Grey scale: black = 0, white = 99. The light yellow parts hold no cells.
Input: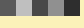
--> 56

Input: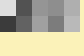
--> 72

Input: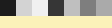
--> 82

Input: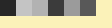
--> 69

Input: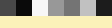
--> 75

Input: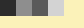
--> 55

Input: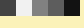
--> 50

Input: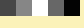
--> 52

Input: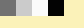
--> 79

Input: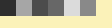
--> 64
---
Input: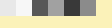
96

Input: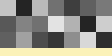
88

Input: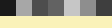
77

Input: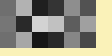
82

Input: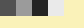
91

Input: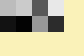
90

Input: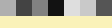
86

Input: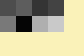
78

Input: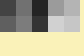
81

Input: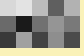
88
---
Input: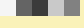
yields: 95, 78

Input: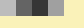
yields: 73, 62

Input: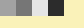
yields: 89, 63

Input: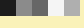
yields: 95, 68

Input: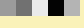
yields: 91, 70

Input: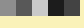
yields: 78, 55

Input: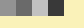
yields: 75, 57

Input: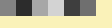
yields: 82, 65

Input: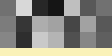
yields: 84, 78

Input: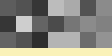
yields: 80, 73
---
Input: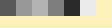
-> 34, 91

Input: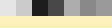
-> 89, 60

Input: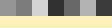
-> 58, 23

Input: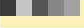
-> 23, 63

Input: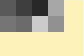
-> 34, 56

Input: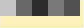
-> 77, 32

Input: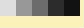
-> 86, 7

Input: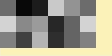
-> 42, 50

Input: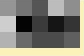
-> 58, 37
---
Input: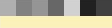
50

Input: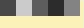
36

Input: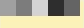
48

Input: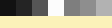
49

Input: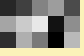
51

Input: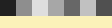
55

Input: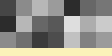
50

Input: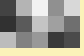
56

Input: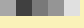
58
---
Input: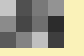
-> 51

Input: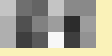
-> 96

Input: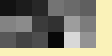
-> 3

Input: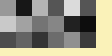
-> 42

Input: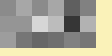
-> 43

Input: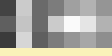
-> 58
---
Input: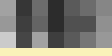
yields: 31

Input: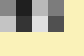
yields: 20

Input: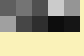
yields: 18

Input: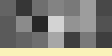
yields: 57

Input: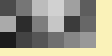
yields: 77

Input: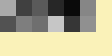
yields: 77

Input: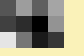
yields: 17

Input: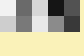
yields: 90
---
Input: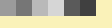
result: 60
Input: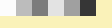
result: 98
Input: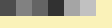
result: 30
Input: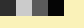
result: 18
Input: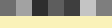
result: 43
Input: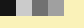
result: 8
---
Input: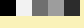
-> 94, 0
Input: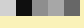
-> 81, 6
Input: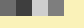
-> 80, 24
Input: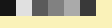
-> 87, 8
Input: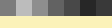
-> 73, 15
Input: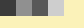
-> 80, 23
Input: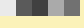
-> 91, 25
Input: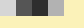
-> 83, 18
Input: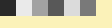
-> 91, 16
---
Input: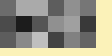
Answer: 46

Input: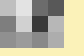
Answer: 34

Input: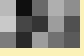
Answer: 55

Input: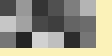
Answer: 70

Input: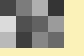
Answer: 20

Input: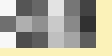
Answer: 26

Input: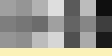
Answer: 6

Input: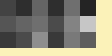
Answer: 14

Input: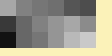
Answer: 30
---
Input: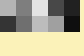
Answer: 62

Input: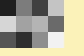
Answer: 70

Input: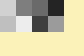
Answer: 24

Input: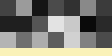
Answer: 4

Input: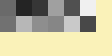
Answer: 78

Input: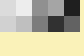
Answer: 19

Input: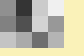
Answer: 82

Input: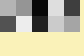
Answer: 79

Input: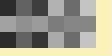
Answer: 52
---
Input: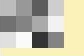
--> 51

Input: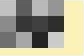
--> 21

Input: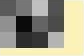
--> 4

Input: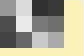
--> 91

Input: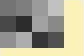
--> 17

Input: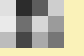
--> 43
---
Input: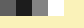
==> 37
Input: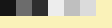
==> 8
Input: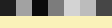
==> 12
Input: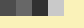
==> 30
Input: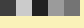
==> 24
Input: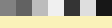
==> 50
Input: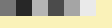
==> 46
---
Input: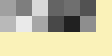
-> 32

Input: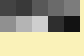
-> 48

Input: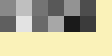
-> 30

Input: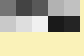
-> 75

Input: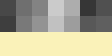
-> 31

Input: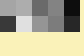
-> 5
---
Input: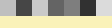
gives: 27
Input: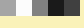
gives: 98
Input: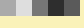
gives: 86
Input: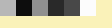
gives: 5
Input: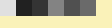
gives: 13
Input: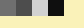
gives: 30
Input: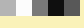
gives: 98
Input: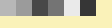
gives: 60
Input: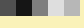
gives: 8
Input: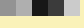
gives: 68
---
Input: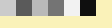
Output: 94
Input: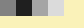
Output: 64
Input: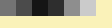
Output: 55
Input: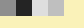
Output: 86
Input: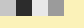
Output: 90
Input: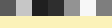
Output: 96
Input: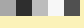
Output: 96
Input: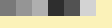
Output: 32
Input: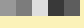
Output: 22
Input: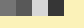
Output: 83
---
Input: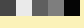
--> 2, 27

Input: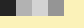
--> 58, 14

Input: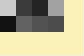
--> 63, 7

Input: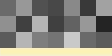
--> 63, 35

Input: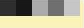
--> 77, 18

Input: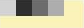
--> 67, 82

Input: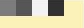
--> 19, 48

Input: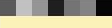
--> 2, 35
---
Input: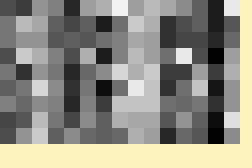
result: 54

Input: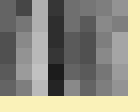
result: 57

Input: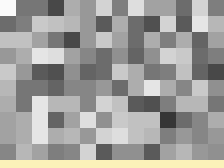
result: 56

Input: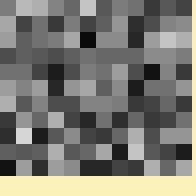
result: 65

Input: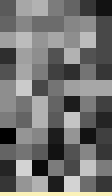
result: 21
